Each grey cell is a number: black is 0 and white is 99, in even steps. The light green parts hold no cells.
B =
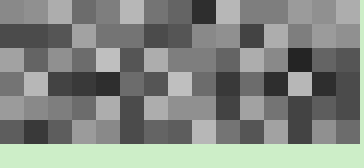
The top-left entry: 53
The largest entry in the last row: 71
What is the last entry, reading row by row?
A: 42
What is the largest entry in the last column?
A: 67
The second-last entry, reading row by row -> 56
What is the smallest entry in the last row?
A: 22
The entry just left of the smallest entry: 53
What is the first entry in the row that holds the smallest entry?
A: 63
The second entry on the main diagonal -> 29
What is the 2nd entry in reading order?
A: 56
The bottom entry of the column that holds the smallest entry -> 26
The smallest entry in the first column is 29
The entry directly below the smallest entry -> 71
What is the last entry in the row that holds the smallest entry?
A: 33
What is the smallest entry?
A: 14
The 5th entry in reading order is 49
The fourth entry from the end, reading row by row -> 63
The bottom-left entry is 36

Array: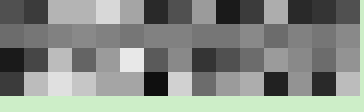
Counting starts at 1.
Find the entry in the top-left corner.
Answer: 31
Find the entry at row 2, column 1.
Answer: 42
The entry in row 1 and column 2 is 23
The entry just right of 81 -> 42
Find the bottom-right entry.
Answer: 73
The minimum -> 6
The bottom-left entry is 23
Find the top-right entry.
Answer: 31
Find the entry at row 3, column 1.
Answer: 10
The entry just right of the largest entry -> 35
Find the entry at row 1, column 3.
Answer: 70
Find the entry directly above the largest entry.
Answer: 46
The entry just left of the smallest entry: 64
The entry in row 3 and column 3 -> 73

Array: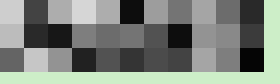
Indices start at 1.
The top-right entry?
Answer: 16
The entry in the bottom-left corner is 39
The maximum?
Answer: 83
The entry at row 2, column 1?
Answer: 73
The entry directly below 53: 49
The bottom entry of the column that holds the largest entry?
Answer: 13
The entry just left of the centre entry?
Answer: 42
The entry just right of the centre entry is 32
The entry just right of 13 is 32
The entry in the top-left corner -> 80

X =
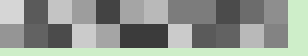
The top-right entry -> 55
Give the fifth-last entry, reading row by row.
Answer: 79
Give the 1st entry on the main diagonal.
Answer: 83
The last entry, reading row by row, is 51
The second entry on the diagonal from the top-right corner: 72
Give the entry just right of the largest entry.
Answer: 35
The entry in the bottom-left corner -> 58
